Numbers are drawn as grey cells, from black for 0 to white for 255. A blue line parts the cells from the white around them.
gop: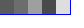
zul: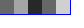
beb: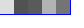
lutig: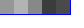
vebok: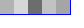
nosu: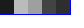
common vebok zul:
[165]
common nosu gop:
[159]
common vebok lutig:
[179]

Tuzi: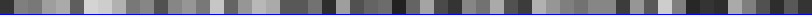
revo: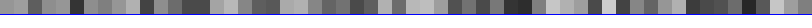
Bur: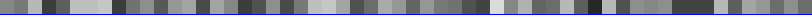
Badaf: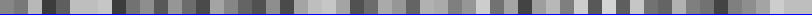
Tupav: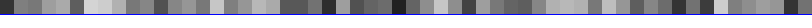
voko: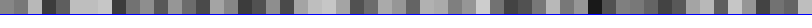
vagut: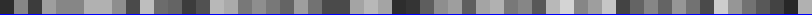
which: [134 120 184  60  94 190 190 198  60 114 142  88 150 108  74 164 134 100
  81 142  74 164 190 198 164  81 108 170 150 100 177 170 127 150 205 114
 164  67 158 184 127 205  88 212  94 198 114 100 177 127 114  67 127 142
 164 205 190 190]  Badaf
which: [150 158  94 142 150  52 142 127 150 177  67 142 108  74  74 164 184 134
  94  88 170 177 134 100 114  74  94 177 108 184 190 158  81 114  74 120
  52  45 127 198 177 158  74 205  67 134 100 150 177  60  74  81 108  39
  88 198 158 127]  revo
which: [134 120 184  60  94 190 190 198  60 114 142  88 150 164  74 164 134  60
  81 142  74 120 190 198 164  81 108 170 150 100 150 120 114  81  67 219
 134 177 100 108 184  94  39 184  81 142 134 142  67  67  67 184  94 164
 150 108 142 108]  Bur
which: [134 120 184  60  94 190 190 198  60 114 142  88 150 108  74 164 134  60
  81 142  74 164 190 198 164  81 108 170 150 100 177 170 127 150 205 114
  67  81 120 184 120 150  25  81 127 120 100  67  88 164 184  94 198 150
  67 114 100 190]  voko

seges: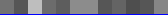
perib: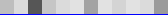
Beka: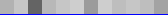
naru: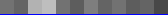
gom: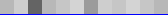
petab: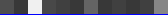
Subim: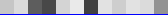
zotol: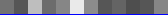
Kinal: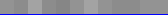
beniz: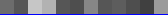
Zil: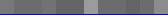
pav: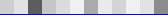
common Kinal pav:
[140]
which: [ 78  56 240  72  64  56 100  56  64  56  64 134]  petab
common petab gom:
[100]
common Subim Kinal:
[147]
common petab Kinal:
[134]
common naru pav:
[93]
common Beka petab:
[100]

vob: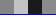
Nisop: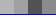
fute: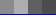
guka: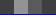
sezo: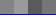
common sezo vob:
[132]
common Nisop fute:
[139]
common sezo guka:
[90]
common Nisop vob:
[139]

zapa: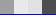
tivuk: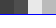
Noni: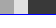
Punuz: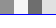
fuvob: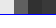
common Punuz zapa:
[225]
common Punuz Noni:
[225]
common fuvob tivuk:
[233]
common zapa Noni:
[225]
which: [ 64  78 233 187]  tivuk

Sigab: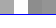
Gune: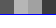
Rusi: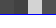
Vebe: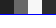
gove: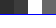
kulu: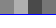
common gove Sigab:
[254]
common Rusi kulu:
[74]

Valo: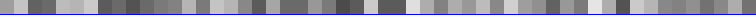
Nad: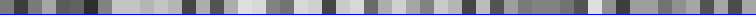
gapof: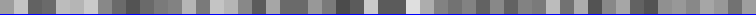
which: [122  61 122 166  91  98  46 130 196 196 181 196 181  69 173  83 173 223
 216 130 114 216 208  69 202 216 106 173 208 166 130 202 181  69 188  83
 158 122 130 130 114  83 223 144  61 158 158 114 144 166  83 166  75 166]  Nad
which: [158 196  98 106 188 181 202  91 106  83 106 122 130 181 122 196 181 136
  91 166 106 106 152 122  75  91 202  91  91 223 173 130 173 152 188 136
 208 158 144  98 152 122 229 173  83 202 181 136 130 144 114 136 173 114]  Valo

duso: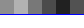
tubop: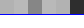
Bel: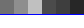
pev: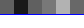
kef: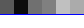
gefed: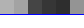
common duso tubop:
[178]
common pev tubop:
[178]

